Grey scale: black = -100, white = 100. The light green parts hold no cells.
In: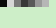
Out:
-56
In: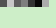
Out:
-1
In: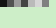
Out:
-47
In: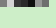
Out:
-67
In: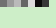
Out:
-21
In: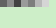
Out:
21
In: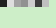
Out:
14
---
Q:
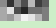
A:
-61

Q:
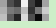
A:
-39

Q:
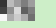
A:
47

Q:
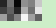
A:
-12

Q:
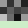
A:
-61

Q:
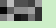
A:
49
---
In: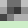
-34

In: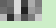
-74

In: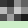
-14

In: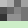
-19

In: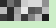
-34

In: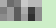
34

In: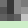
-57

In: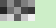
21
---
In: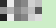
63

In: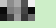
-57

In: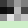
32

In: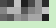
30

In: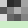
-32

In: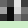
3

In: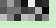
-53

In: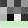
88

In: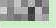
39
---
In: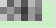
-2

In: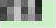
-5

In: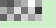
52

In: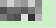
-28

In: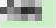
45

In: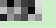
17

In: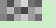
-24
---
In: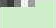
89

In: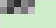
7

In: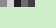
-15

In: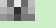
-18

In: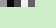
89

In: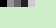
-74

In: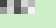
67

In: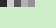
40

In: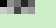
-70
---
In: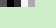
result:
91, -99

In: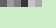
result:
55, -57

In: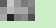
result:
55, -72

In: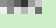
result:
88, -59

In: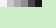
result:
91, -81

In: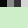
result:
67, -94
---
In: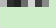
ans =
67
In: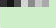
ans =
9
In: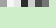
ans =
61
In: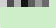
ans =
-26
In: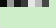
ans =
80
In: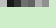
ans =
-22
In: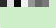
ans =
17
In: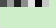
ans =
79
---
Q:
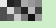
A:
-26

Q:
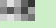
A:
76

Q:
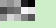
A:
69

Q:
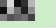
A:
-36

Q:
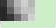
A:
-58

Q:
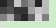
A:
36

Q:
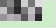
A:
39

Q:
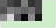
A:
68
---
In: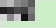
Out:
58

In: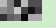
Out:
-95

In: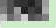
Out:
-37

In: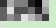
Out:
44

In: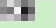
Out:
35

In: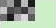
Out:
35

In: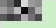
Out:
35

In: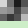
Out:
-56
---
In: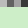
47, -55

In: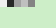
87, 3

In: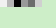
89, 63

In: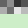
-22, 46

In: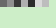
-18, 48

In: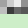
27, -32

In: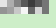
79, -8

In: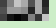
-49, 54

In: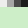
86, -78

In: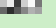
51, 27
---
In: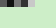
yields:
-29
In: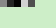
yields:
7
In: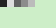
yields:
-73
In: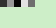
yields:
-62
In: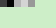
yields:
-50
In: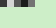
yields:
-56
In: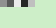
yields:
13
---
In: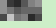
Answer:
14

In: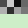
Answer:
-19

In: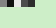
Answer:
-65

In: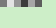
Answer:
-27

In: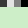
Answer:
-100

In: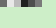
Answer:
-4

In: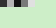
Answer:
76
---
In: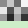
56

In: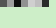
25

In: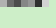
-17

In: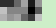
-65

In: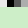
-99

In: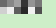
6

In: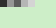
18

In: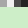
88
